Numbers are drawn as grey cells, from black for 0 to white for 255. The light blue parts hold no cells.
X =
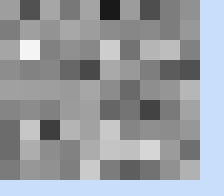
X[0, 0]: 158
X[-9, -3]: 78
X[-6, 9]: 81
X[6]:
[108, 198, 62, 180, 162, 200, 133, 143, 140, 151]
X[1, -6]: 157
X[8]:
[123, 151, 145, 127, 202, 124, 94, 114, 145, 177]
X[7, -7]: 130
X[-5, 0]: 160
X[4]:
[160, 159, 158, 154, 166, 140, 106, 142, 149, 182]
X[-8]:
[125, 159, 147, 167, 157, 140, 135, 138, 125, 152]
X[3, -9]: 130
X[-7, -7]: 144
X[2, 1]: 244
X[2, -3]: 181
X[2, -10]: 165
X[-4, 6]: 116
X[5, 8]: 122
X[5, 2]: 129
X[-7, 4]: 136
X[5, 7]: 67
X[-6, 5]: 169
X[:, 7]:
[78, 138, 181, 126, 142, 67, 143, 214, 114]
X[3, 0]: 141

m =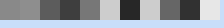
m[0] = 137
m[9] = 49
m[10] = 231

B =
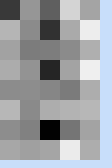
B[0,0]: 57
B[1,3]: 170
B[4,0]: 140
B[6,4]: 163
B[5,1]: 138
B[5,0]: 183
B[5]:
[183, 138, 173, 179, 183]
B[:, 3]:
[212, 170, 139, 163, 123, 179, 117, 235]
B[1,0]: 181
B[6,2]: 2
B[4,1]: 141
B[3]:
[172, 147, 37, 163, 239]
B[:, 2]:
[95, 49, 125, 37, 134, 173, 2, 165]

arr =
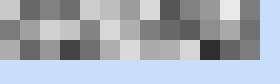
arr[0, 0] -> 201
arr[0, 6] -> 156
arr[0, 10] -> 153
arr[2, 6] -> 218
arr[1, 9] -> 92
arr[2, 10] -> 46
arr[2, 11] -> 101
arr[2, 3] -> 68
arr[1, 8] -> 104
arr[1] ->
[123, 159, 209, 196, 132, 215, 174, 126, 104, 92, 142, 169, 113]
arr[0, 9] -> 129
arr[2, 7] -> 171

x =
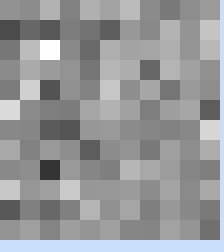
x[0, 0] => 146
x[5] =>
[218, 139, 126, 124, 165, 177, 161, 126, 158, 166, 93]
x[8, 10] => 126
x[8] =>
[137, 141, 52, 153, 134, 127, 182, 168, 156, 134, 126]
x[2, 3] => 137
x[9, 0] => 200
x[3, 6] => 173
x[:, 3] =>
[129, 125, 137, 147, 145, 124, 85, 142, 153, 201, 128, 158]
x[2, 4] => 105
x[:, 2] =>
[177, 87, 254, 155, 83, 126, 91, 153, 52, 159, 104, 132]
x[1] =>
[75, 103, 87, 125, 115, 94, 152, 137, 179, 148, 196]
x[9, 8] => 164
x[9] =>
[200, 150, 159, 201, 151, 152, 155, 140, 164, 138, 169]
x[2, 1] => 188
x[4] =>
[124, 208, 83, 145, 131, 198, 142, 166, 117, 154, 141]
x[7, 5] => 140
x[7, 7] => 121
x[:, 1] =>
[140, 103, 188, 170, 208, 139, 134, 129, 141, 150, 128, 159]
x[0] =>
[146, 140, 177, 129, 176, 163, 187, 139, 121, 141, 155]
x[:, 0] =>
[146, 75, 119, 139, 124, 218, 136, 168, 137, 200, 88, 147]
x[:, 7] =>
[139, 137, 165, 103, 166, 126, 134, 121, 168, 140, 127, 133]

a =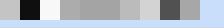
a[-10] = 196
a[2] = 248
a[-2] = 81
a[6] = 187

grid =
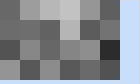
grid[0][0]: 104
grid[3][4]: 106
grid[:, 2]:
[183, 98, 103, 140]
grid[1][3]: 181
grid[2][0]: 83
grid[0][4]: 150
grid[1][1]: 110

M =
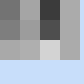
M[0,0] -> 115
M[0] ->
[115, 165, 59, 171]
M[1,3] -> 170

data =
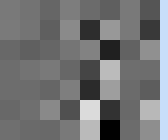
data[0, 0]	121
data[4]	[109, 108, 102, 126, 43, 158, 107, 93]
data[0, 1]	115
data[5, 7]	184
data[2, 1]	96
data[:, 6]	[121, 121, 98, 110, 107, 105, 108]
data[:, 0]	[121, 122, 104, 109, 109, 104, 111]
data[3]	[109, 115, 121, 103, 69, 187, 110, 109]
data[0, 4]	107
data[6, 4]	186
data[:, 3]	[125, 138, 117, 103, 126, 80, 121]
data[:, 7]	[85, 57, 144, 109, 93, 184, 142]
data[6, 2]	105

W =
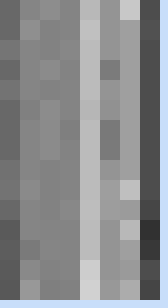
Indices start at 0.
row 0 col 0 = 104
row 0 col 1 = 133
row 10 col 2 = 130
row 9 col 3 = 132
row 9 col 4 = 187
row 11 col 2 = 132
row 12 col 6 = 159
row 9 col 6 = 191
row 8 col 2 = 130
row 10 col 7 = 70
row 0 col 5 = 148
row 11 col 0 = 90
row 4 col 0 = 115
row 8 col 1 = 133
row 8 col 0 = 113
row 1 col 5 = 148
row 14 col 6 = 172
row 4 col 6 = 159
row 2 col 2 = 130
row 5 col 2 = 140
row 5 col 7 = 77
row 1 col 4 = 192
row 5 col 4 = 182
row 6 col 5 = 121
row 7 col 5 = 122
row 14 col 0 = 88
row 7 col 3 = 131
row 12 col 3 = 132
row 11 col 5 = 148
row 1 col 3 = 132
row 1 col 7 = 81
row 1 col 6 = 159
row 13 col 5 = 148

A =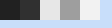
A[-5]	33
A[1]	48
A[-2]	158
